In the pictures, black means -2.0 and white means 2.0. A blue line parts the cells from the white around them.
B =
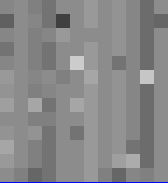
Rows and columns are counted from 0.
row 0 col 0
0.1
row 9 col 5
-0.2
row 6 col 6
0.4
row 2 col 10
-0.3
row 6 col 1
0.2
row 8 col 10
-0.3
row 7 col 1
0.2
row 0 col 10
-0.3
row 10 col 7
0.2
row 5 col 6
0.6
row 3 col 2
0.0
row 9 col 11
0.2
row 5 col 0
0.4
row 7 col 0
0.5
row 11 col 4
0.2
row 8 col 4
0.2
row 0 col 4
0.2
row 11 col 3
-0.2
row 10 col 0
0.6
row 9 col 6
0.4
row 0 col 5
0.2
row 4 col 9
0.1
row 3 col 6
0.4
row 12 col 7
0.0
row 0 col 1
0.2
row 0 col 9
0.1
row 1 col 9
0.1
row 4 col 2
0.0
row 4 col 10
-0.3
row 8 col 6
0.4
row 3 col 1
0.2
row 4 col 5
1.2
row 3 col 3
-0.2
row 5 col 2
0.1
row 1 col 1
0.2
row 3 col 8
0.3

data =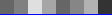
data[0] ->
-0.4
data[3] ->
0.6
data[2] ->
1.5

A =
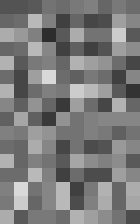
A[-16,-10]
-0.7
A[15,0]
0.7
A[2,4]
-0.6
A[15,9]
-0.8
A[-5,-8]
0.0
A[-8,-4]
0.0
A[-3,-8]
-0.2
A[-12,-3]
0.3
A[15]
[0.7, -0.6, -0.1, -0.1, -0.3, 0.8, 0.5, 0.2, -0.2, -0.8]
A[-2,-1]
0.6
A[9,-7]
0.3
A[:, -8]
[-0.6, 0.9, 0.0, 0.9, -0.1, 0.5, -0.3, 0.3, -0.5, 0.5, 0.7, 0.0, 0.9, -0.2, -0.4, -0.1]
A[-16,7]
-0.4
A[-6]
[-0.3, -0.4, 0.7, 0.1, -0.9, -0.2, -0.8, -0.7, 0.4, 0.1]
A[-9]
[0.1, -0.5, 0.3, -0.4, -1.1, 0.5, -0.3, -0.9, 0.8, -0.4]
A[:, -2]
[-0.1, 0.5, 1.2, 0.5, -0.3, -1.0, -0.6, 0.8, 0.1, -0.5, 0.4, 0.2, 0.5, -0.4, -0.4, -0.2]
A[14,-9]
1.2
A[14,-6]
0.9
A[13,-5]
-1.0
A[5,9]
0.1
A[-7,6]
0.0
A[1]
[-0.4, -0.3, 0.9, 0.0, -1.0, -0.4, -0.9, -0.8, 0.5, 0.1]
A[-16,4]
-0.3
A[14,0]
-0.1
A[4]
[0.8, -0.6, -0.1, 0.0, -0.4, 0.8, 0.5, 0.3, -0.3, -0.9]
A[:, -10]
[-0.7, -0.4, 0.7, -0.4, 0.8, -0.3, 0.8, 0.1, -0.5, 0.0, -0.3, 0.8, -0.3, 0.0, -0.1, 0.7]
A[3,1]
-0.3
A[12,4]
-1.0
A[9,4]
-0.2

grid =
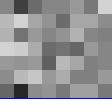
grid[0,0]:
0.1
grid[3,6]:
0.4
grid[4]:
[0.4, 0.3, 0.4, -0.5, 0.9, 0.6, 0.0, 0.1]
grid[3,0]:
1.3
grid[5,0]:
0.2
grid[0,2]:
-0.3
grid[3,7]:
0.1
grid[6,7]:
-0.1
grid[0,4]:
0.1
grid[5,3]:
0.4
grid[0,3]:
0.1
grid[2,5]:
0.8
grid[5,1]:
0.9
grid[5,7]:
0.4
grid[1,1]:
1.3

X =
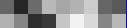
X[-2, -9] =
-0.4
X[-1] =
[0.8, 0.1, -1.3, -1.1, 1.1, 1.8, 1.4, 0.1, 0.9]
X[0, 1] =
-1.4
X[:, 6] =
[1.2, 1.4]
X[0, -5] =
0.6
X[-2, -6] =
0.9
